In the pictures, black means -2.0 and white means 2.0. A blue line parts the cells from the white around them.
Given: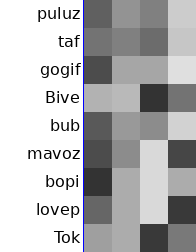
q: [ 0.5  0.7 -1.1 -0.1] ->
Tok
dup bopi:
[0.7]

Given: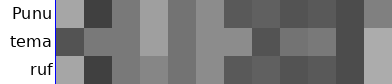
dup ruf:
[-0.6]
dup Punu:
[-0.6]
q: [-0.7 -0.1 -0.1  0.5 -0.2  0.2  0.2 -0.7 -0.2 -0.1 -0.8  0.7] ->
tema

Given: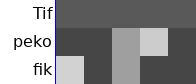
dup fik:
[-0.9]
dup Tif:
[-0.6]
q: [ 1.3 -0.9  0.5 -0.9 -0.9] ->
fik
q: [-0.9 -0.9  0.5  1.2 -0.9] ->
peko
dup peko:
[-0.9]

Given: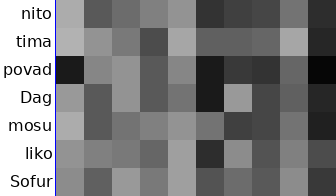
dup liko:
[0.0]
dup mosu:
[-0.2]
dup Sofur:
[0.2]

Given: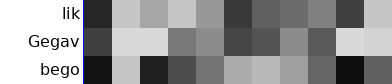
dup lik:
[1.1]
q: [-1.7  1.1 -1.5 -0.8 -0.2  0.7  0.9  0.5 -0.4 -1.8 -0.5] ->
bego

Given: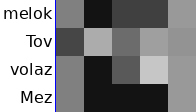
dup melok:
[-1.0]
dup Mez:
[-1.7]

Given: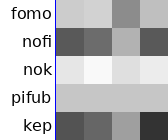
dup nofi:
[-0.6]
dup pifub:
[1.1]

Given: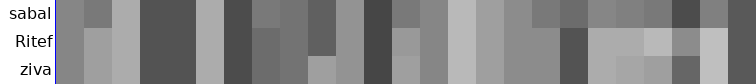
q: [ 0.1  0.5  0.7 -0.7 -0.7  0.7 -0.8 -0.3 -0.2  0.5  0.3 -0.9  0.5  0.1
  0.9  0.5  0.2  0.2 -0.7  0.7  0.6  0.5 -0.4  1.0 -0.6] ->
ziva
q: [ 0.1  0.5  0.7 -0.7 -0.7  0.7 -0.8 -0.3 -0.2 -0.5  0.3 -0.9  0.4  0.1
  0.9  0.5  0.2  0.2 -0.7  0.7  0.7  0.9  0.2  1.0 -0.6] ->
Ritef
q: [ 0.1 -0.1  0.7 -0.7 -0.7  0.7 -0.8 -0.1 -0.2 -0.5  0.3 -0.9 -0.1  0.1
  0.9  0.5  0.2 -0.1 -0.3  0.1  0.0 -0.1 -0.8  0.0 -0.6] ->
sabal

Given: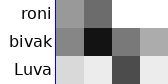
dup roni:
[2.0]
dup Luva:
[1.7]
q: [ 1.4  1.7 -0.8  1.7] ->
Luva

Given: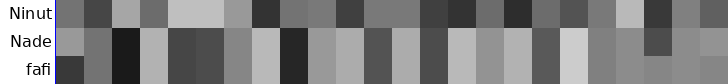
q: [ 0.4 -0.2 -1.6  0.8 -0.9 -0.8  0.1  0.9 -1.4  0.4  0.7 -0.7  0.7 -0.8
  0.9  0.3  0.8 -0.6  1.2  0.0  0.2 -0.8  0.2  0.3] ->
Nade
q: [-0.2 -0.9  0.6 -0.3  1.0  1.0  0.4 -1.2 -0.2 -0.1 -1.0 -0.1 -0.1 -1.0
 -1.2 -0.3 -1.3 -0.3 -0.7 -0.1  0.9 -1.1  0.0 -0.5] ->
Ninut

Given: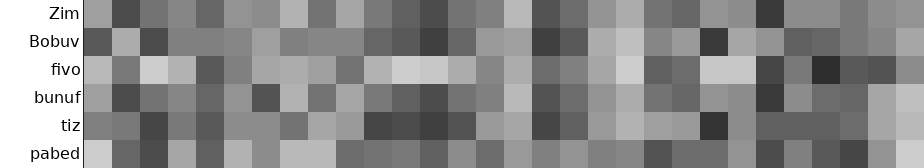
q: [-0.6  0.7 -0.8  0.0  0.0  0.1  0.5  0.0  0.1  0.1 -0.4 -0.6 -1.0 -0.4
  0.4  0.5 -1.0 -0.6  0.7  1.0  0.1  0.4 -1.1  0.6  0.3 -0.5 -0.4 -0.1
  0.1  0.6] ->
Bobuv
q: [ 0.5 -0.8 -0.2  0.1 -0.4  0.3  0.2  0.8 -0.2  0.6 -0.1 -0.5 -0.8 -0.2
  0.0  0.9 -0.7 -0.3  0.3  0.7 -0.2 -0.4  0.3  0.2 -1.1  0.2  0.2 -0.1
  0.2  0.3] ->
Zim
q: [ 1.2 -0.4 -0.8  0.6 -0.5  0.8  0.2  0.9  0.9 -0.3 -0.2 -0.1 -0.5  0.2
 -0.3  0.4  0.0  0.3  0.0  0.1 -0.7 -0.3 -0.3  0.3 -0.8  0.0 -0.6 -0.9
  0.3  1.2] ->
pabed

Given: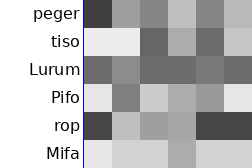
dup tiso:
[1.7]
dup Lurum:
[-0.3]
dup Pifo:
[1.6]
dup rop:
[-0.9]
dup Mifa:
[1.3]
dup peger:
[0.1]
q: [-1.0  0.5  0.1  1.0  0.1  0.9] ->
peger

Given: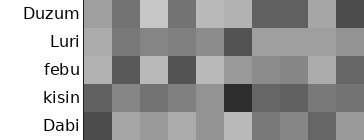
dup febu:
[0.9]
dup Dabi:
[0.4]
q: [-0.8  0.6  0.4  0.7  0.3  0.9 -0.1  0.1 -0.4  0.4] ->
Dabi
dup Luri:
[0.5]

